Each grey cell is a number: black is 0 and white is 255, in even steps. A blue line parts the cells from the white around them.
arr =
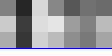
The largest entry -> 229
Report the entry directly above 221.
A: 215
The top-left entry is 129
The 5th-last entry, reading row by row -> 209
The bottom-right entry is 165
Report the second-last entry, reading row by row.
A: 121

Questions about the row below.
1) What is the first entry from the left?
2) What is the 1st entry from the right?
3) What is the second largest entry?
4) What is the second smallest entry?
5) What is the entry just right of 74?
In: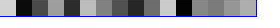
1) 211
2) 174
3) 203
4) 11
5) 158

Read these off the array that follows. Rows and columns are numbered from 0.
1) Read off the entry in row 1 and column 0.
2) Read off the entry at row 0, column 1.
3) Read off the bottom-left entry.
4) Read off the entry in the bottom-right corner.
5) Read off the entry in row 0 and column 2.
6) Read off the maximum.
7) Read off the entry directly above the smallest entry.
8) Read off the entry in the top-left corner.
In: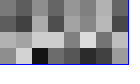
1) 93
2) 93
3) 142
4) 156
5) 142
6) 219
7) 205
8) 122

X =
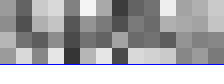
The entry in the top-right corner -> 202
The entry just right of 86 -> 148
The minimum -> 53
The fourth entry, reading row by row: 217
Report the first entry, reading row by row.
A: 155
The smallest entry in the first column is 141
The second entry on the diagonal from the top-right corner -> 163
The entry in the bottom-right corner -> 122
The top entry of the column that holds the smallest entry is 129
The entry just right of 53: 182
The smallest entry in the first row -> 60
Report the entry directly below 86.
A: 74
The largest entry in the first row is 244
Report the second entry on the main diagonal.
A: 80
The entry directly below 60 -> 80

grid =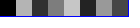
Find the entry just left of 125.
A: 48
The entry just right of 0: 180
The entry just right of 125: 198

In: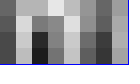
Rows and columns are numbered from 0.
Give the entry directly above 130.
137
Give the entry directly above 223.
189
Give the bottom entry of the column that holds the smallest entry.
28
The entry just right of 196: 94
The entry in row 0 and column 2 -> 181
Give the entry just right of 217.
122
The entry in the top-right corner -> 157
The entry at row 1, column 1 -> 217
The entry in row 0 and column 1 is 181
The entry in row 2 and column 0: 73

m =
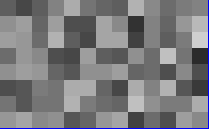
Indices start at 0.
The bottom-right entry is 137
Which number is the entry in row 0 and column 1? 71
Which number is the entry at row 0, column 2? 94
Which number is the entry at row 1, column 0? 144
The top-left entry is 94
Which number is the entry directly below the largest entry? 43
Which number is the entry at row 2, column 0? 158
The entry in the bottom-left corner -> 151
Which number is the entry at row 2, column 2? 108
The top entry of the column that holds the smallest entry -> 130
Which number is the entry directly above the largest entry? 185
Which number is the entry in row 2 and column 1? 151
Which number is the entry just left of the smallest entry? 116
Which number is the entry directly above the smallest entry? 207
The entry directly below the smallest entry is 78
